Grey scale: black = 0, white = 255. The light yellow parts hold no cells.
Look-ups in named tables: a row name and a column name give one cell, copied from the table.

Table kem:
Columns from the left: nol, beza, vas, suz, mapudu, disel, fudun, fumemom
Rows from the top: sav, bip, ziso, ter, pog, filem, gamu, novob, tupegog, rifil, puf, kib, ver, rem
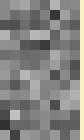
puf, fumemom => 159
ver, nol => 49
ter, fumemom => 130
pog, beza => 143
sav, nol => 137
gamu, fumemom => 80
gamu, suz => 109
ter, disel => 99
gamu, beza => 135
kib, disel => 127
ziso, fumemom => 91
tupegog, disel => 131
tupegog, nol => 120
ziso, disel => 154
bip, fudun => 161
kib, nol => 73
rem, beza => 65
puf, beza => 109
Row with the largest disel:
sav

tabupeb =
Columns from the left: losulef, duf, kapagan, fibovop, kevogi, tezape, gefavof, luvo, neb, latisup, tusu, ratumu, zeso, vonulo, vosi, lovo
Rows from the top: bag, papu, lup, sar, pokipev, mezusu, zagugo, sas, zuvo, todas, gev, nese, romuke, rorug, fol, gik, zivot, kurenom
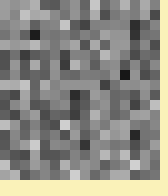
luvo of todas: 44
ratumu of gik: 137
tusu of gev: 145
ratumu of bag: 134
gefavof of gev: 137
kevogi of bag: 93
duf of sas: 137
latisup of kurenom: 105
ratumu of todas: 103
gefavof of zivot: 176
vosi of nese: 161
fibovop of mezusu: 91

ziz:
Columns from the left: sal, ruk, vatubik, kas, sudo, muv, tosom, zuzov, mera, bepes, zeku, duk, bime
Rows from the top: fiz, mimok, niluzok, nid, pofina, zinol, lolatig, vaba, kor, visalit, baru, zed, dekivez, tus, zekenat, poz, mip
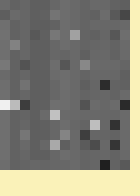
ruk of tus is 98
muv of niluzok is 98
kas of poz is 95
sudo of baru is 96
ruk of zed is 98
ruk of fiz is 98
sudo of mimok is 97

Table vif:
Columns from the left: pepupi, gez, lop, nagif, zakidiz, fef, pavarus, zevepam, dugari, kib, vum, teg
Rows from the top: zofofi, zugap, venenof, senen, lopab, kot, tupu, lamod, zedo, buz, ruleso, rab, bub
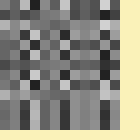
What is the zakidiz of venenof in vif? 116
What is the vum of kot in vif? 34
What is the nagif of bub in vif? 176
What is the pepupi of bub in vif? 110
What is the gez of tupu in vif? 95
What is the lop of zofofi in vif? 185
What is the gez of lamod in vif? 135
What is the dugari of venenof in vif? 131
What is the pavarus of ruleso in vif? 60
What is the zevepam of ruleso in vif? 143
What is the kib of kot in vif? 143
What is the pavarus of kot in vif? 48
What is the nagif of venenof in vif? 120
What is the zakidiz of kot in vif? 95

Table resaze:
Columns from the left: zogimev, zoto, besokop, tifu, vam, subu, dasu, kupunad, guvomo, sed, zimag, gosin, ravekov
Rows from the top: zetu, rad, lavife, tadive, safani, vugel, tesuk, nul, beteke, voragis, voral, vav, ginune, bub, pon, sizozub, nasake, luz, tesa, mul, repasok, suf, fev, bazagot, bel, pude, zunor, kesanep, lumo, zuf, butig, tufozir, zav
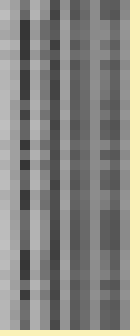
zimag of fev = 93
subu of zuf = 71
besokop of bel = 99
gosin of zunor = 94
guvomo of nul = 108
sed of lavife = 139
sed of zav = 140
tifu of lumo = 179
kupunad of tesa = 85

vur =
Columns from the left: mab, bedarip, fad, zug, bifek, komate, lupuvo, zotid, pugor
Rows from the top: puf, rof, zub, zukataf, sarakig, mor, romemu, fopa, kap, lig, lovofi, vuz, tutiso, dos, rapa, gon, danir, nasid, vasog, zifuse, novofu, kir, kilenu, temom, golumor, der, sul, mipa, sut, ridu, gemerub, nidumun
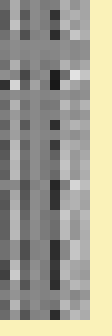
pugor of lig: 143
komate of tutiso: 45
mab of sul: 76
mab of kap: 48
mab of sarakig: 131
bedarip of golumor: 145
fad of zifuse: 87
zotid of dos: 143
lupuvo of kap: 190
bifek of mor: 132
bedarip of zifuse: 166
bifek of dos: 133

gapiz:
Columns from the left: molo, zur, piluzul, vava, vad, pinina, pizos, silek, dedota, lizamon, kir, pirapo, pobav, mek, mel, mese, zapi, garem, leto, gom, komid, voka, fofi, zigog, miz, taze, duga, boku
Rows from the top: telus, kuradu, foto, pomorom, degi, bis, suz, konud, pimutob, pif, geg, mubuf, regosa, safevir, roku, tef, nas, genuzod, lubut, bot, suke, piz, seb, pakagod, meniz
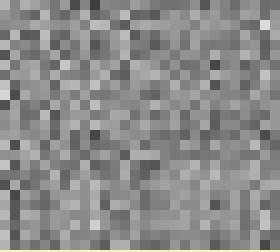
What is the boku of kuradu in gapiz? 150
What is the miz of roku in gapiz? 137
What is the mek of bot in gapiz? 149
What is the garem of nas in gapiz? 150
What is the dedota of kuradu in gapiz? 176
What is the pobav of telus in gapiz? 125
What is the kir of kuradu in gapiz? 115
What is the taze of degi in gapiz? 148
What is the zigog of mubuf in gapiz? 115
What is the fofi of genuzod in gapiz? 143
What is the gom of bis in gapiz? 145
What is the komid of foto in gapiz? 160
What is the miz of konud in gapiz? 132
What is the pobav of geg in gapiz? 137
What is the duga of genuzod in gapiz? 130
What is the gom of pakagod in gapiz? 139
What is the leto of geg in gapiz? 148
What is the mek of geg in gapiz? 132
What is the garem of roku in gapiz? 121
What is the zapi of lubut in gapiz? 162

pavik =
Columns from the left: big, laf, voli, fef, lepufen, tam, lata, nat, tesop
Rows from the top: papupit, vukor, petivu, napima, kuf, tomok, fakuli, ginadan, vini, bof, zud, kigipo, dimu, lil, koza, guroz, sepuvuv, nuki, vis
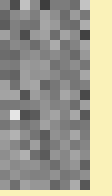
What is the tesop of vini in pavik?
128
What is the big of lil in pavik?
161
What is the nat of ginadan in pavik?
120
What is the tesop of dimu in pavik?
120
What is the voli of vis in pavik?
161
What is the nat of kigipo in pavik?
167
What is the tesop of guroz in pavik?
140
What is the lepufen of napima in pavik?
161
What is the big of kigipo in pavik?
142
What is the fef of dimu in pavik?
128
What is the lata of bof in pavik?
166
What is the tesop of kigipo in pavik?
88
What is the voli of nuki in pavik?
134
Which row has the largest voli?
papupit

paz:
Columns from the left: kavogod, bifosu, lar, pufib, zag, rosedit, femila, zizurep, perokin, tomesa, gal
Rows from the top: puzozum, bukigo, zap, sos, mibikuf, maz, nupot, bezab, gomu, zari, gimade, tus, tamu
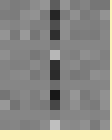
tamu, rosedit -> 191
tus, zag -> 134
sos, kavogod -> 148
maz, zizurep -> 128
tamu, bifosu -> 133
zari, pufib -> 126
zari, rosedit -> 23
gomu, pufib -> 134
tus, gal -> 134
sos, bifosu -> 122
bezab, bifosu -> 137
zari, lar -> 136
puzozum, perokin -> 131

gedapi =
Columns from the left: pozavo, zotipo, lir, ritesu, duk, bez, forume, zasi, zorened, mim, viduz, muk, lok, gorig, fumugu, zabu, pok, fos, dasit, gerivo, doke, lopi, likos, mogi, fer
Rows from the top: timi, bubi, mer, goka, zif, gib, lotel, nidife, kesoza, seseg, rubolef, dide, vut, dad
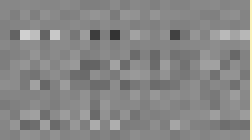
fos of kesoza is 118
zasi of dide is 136
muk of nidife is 123
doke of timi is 136
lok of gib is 139
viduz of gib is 139
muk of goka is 51
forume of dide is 156

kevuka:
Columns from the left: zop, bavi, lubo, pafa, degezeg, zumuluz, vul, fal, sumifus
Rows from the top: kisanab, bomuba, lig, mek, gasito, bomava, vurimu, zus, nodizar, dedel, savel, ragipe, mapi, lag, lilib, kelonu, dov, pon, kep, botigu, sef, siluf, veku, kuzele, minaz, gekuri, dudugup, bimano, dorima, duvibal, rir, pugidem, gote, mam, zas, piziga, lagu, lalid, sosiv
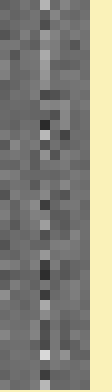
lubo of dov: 117
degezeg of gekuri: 151
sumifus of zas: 116
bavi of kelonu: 118
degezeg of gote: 77
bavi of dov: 100
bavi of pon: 122
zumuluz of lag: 101
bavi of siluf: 102
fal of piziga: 100
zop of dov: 102
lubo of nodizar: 112
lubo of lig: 113
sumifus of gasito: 116
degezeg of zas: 74
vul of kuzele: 98
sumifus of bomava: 107
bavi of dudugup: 122
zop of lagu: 107

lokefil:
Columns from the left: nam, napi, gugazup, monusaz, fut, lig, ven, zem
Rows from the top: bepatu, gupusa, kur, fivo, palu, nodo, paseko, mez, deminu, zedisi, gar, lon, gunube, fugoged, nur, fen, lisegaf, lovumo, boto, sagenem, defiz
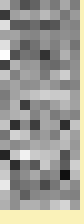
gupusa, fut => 185
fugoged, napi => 210
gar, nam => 133
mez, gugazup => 165
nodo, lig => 120
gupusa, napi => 160
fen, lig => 188
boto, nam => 232
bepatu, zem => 125
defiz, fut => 158
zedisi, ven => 203
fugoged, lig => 126
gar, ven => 183
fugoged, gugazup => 195
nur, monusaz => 170
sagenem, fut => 140
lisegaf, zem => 207

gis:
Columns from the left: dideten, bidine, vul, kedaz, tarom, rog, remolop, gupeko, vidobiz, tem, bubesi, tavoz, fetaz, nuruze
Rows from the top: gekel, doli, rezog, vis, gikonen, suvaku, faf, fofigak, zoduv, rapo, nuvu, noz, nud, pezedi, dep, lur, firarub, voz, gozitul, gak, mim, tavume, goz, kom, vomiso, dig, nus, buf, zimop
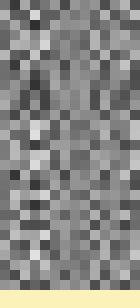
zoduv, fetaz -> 101
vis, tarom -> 189
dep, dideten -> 122
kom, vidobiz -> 96
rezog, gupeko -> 143
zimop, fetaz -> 75
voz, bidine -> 53
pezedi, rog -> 88
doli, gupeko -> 118
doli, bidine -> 93
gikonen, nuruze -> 146
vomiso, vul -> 76
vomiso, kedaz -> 174
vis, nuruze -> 122
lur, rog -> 97
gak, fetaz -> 132
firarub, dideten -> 153
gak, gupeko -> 108
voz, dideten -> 115

